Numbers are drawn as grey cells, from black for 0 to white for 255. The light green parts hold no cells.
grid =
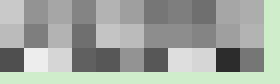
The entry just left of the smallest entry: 214
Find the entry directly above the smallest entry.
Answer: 159
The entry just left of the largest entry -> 79
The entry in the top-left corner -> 201
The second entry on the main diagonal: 125
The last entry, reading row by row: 118
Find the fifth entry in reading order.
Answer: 179
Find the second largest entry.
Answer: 222
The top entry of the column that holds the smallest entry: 165
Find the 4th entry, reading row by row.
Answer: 132

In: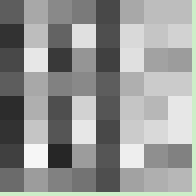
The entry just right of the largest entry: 38
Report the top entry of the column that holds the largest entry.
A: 168
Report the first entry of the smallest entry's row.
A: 64
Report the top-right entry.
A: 189
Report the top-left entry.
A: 93
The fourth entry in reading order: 122
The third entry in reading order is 137
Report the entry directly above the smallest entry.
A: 85
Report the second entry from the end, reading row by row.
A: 175
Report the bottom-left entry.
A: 107
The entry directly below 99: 57
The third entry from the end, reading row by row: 162
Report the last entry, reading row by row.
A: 183
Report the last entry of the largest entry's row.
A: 129
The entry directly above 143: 217
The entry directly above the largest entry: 197
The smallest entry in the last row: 78
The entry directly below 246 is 156
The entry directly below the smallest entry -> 129

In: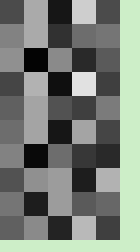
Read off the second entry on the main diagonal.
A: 170
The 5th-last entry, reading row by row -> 96
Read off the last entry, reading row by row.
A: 63
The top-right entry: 75
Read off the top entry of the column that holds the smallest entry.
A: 170
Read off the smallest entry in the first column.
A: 69
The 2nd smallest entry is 9
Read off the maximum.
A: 225
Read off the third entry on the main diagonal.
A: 138
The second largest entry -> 206
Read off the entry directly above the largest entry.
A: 41
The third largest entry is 185
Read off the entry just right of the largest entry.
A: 63
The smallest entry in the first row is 22
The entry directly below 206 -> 109

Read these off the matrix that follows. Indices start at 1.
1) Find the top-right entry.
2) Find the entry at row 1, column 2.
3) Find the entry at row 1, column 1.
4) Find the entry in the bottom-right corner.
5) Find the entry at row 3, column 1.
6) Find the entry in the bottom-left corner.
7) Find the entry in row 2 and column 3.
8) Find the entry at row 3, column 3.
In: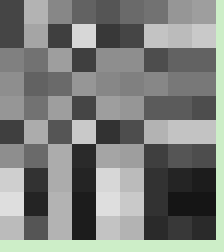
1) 158
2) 179
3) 69
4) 42
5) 128
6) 187
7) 63
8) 158

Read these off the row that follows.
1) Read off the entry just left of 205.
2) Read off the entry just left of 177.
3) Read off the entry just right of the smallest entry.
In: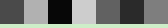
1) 7
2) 74
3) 205

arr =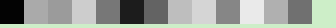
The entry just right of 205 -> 119
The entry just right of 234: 176
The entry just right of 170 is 155
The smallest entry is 3

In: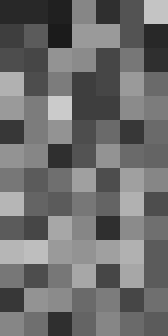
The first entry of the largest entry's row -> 154
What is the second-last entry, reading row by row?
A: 106
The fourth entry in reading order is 133
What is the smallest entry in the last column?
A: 39
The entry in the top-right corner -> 196
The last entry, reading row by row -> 91
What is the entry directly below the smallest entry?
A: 146
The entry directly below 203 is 146
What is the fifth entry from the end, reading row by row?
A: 47
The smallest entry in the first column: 39
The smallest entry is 26
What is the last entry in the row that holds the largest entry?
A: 125
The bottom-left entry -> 133
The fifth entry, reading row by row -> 47
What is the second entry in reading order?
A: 39
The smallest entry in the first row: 33
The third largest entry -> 190
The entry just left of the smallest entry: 91
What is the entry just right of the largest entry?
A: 62
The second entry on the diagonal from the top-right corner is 83
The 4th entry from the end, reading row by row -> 99
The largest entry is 203
